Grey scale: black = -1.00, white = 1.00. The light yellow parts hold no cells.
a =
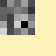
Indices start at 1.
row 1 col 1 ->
-0.49
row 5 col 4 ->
0.19
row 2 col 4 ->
-0.13
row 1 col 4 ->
0.23
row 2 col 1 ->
-0.21
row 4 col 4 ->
-0.99
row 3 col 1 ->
-0.27

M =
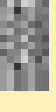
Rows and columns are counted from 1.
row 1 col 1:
0.00
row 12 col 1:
0.22
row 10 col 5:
0.25
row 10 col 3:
-0.57
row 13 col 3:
-0.10
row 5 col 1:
0.22
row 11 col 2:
0.40
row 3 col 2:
0.40
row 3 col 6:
-0.09
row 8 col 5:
-0.15
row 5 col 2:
0.40
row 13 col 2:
0.40
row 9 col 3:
0.15
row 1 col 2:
0.54
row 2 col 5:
0.25
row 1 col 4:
0.62
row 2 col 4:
0.07
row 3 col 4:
0.01
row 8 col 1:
-0.21
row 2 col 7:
0.00
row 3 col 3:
-0.10
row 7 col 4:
0.01
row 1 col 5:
0.52
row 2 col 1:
0.18
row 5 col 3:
-0.10
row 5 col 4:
0.01
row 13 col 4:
0.01
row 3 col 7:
-0.13
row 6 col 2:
0.02
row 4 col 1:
0.10

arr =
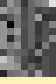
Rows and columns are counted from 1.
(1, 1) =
-0.42
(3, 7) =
-0.63
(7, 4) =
-0.41
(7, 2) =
-0.02
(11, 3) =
-0.07
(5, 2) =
-0.02
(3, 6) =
0.21
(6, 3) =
-0.07
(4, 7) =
-0.40
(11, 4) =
0.02
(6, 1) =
0.16
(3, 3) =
-0.07
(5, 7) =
-0.36
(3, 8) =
-0.55
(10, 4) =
-0.45
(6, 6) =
-0.47
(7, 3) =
0.15
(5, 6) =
-0.56
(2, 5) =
-0.21
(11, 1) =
-0.71
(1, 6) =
-0.04
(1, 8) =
0.76
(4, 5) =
-0.21
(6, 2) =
-0.66
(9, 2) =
0.25
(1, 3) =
-0.10
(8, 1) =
-0.42
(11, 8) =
-0.46

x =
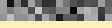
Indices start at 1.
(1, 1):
0.26
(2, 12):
0.30
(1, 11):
-0.36
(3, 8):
-0.04
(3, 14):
0.34
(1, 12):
-0.51
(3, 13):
0.35
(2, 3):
0.18
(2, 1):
0.24
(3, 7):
0.31
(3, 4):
0.13
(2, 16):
-0.16
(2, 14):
0.28
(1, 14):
-0.38
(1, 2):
-0.84

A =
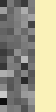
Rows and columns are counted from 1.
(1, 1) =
-0.62
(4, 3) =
-0.03
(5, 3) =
0.03
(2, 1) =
0.25
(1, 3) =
-0.33
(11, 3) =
-0.25
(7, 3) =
-0.18
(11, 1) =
0.37
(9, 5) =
-0.18
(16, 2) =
-0.07
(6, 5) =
-0.32
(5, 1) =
-0.22
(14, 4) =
0.21
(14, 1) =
0.58
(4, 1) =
-0.11
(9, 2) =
0.02
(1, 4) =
-0.54
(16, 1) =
0.19
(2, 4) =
0.36
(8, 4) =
-0.09
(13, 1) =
0.10
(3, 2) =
-0.12
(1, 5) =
-0.02
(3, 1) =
-0.38
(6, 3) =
-0.16
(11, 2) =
0.28

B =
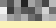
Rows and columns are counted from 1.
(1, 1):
0.01
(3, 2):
0.26
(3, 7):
0.47
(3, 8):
0.37
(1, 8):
0.46
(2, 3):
0.04
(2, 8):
-0.12

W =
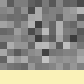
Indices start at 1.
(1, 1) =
0.19
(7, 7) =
0.46
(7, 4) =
0.17
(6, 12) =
-0.20
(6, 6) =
-0.52
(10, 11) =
0.18
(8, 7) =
-0.48
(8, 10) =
0.02
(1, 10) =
-0.24
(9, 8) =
0.20
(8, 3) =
-0.29
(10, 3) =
-0.13
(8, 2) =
-0.05
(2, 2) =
0.11
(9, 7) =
0.52
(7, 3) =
0.17
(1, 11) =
-0.21
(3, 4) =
-0.18
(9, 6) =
0.01
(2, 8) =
0.00
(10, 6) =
-0.05
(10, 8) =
0.04
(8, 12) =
0.22
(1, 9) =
0.04
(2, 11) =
0.23
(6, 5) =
0.04
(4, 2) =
0.18
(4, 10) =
-0.10
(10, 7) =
-0.03
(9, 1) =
-0.22
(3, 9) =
-0.24
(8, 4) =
-0.08
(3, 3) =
-0.13
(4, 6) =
-0.51
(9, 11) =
0.13

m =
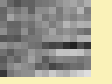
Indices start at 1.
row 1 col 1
0.07
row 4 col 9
0.14
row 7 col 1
0.17
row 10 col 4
0.11
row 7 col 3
0.11
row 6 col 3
-0.33
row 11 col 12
0.64
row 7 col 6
-0.13
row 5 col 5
-0.17
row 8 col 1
-0.11
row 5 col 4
0.12
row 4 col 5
-0.11
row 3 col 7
-0.06
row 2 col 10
0.19
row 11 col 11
0.53
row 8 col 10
0.51
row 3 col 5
0.03
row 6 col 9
0.20
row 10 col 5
0.04
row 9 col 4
0.03
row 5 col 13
-0.15
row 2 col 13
-0.02
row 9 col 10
0.00
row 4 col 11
0.25
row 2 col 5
-0.24
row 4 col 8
-0.02
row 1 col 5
-0.24
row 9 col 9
0.04
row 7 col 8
-0.47
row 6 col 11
0.15
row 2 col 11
0.12
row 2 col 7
0.10
